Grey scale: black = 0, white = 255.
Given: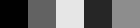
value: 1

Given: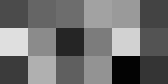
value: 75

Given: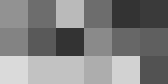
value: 146

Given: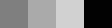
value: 127

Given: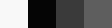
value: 248

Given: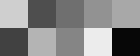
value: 207

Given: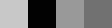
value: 200

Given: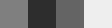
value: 127
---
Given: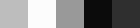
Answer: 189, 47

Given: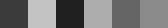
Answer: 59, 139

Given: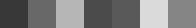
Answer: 56, 133

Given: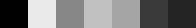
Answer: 1, 36

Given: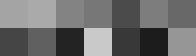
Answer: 164, 150

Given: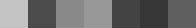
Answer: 195, 95
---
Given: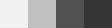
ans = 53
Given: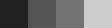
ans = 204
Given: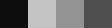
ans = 78
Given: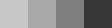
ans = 54
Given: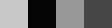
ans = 70
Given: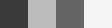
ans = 245
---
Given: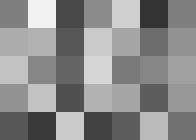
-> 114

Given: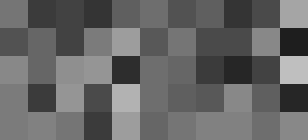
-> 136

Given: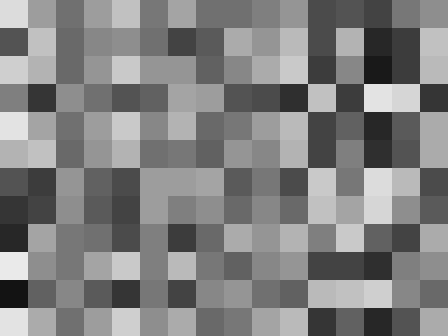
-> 171

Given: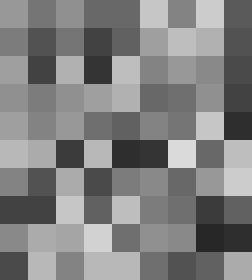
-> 171

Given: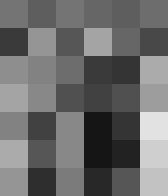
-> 194

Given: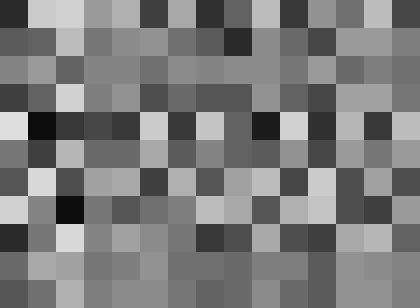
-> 126

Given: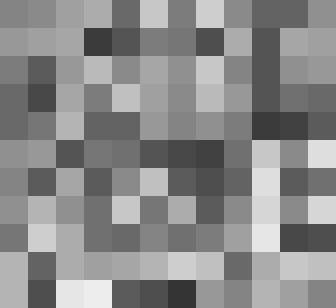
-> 132

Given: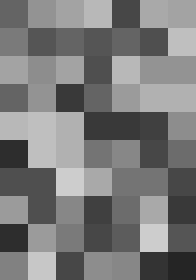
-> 37

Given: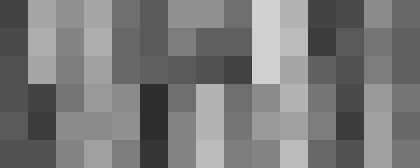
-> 117
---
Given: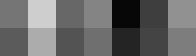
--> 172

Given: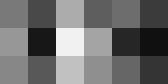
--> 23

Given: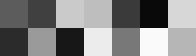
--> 154

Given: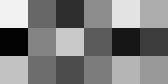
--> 132

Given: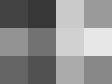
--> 114

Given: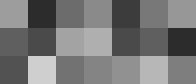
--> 74

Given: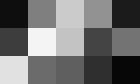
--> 244

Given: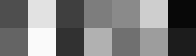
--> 250
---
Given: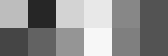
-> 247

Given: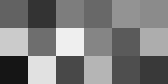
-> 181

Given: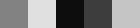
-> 13

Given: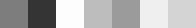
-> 155

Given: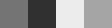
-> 48

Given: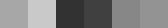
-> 64
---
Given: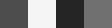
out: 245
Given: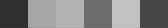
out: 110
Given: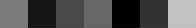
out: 1
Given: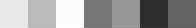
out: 151
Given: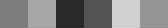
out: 84
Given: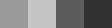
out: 198
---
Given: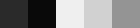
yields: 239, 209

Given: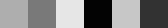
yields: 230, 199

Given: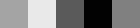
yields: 233, 164

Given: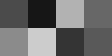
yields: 204, 178

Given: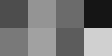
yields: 208, 161

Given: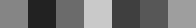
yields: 201, 158
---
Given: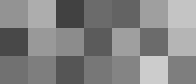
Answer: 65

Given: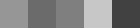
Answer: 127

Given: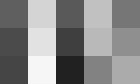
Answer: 89

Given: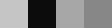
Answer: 167

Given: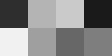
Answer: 202

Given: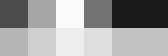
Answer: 250

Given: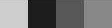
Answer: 87

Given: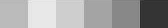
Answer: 206

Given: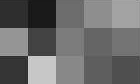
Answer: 108
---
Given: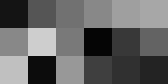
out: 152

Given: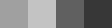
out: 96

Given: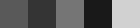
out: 117

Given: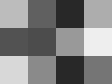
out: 40

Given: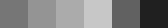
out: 171

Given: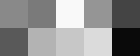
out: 199

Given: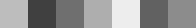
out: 111
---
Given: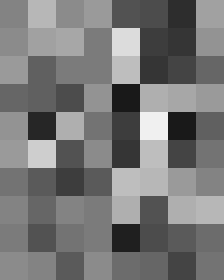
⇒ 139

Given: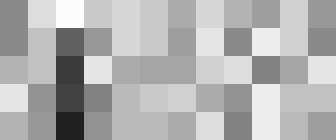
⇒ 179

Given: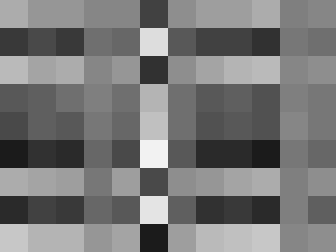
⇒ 199

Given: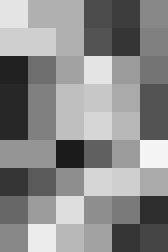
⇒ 135

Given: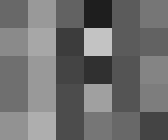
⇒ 146
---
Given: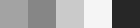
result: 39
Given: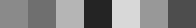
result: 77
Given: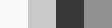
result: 146
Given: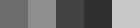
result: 200
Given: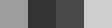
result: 206
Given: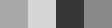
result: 138
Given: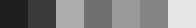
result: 229
